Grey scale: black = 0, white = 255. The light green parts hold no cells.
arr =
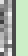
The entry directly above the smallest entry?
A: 116
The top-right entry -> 74
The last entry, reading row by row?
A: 74
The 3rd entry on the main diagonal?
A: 196
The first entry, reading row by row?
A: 224
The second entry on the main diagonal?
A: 129
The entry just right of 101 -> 116
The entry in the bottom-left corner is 86
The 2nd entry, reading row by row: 116
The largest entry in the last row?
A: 240
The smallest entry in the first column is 61
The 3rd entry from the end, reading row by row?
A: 157
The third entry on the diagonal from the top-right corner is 129

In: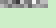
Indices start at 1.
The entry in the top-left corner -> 142
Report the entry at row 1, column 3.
173
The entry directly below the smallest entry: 142
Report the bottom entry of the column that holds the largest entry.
157
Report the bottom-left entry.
188
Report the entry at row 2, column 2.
157

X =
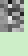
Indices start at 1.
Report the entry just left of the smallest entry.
153
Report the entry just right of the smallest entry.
122
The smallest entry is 21
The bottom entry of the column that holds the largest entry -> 91
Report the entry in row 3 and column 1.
153
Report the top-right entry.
77
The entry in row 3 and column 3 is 63
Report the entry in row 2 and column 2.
122
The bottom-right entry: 153
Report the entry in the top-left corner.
138
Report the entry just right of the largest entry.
77
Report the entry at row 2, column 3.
221
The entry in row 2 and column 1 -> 91
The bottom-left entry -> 138

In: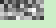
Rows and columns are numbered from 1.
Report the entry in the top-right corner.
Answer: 152
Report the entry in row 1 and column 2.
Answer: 152
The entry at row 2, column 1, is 194
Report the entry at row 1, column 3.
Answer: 71
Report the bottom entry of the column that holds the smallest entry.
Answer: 166
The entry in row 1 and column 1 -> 43
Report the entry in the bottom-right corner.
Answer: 57
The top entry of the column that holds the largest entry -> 86
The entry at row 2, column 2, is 57
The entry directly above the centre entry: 208
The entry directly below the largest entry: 208
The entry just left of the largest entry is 220
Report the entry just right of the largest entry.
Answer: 112
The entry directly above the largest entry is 137

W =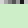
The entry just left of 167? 212
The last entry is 196
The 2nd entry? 167

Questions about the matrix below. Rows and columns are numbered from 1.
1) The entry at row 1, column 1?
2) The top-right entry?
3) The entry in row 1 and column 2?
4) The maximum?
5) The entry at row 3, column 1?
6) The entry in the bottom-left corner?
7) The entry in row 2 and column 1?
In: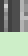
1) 64
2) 135
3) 135
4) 205
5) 64
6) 64
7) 64

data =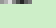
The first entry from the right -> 121
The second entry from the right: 93
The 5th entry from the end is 135

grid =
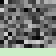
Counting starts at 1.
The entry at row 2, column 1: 74
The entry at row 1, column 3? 48
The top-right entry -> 178
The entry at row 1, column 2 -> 207
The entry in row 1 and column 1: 5
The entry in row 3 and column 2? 135
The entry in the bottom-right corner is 178
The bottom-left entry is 88

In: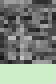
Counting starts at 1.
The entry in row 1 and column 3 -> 158
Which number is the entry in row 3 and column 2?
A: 75
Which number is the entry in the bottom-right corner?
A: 61
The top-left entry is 118
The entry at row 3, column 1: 91
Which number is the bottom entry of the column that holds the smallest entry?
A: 75
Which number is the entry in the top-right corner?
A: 145
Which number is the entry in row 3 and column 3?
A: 91
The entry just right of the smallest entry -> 75
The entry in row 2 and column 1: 106
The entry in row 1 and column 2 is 158
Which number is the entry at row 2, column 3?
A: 106
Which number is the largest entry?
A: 197
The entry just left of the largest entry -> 61
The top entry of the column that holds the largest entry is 158
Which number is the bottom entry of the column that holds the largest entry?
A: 91
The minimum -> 22

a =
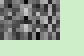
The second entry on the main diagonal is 75
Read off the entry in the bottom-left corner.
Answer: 63
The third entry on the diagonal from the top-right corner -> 174
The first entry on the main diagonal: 174
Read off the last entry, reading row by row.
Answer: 50
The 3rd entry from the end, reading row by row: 75
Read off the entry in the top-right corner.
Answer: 122
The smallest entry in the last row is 10
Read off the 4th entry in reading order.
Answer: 122
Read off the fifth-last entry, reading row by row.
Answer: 122
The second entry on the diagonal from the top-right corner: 50
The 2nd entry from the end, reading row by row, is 134

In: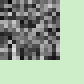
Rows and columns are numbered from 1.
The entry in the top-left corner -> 65
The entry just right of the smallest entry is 147
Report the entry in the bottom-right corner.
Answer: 49
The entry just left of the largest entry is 92
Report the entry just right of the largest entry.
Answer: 92
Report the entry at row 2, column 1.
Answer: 79
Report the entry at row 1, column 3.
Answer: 6
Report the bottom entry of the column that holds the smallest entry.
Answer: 36
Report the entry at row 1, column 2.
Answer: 79
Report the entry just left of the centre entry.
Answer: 172
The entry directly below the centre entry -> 147
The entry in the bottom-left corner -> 117
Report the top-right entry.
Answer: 133
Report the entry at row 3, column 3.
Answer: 20
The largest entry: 222
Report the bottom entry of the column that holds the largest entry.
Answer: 210

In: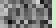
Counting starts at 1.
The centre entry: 96
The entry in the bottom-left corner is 183
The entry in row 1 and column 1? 140
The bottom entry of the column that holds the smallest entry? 96
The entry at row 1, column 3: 111
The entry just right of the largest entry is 25
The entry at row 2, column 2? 111
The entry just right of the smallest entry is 67
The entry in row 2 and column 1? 183
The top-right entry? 67
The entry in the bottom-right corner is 51
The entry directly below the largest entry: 167
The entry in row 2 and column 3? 183
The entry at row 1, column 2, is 167
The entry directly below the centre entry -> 111
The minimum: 11
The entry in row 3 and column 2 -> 199
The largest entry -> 211
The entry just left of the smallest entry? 111
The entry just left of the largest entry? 167
